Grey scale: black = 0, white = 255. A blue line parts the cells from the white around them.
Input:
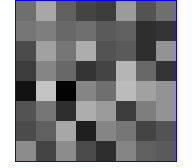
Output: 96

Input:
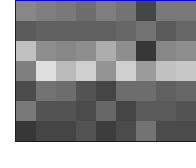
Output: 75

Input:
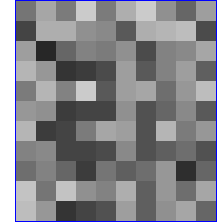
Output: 166

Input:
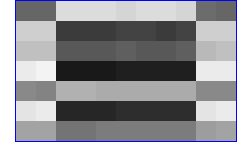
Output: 157

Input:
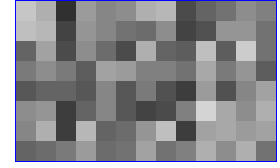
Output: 175

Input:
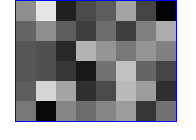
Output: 54

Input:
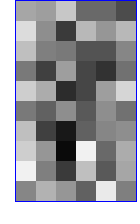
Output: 234
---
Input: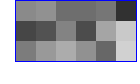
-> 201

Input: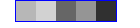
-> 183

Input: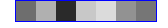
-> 200

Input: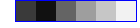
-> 198

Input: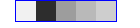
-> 206

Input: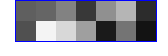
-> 216

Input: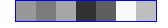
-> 190

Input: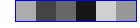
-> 172

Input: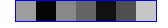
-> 157
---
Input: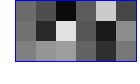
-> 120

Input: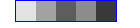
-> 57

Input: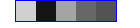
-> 83

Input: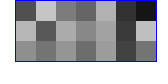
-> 116

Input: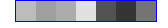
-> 116

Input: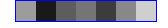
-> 207

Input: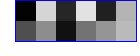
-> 186

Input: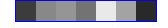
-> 41

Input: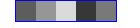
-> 121
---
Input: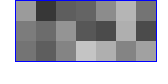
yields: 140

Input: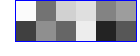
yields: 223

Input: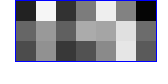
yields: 238

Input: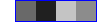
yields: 32

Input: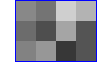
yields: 116

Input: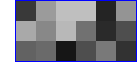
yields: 191
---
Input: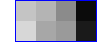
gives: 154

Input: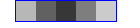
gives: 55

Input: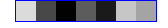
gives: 2

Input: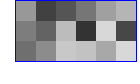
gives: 200

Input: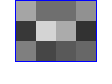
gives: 89

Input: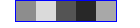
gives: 84

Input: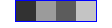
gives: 92

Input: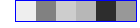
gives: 205

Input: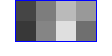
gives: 223
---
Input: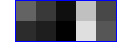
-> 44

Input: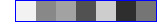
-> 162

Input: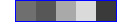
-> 111

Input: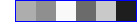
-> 143

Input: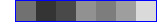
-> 73

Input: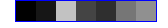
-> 194

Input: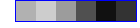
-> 205
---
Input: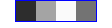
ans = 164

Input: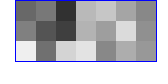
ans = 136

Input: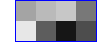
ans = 93

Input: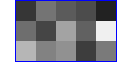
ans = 145

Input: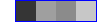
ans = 159

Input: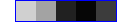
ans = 33

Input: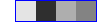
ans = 47
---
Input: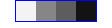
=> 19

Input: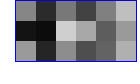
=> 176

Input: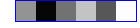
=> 253

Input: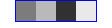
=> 233

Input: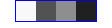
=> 32

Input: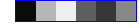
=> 135

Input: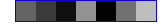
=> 190

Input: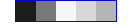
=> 181
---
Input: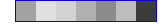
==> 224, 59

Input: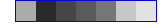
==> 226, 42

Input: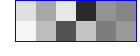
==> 245, 42

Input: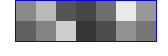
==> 233, 55

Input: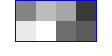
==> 255, 58

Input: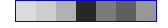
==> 219, 39

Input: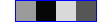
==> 217, 7

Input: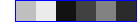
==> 235, 18
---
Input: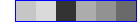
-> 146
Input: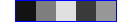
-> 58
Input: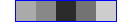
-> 115
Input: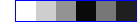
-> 119
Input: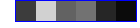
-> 38
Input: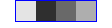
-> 105
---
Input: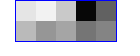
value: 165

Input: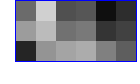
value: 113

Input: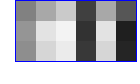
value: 243

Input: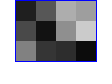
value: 143

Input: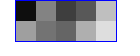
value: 101

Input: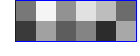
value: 93
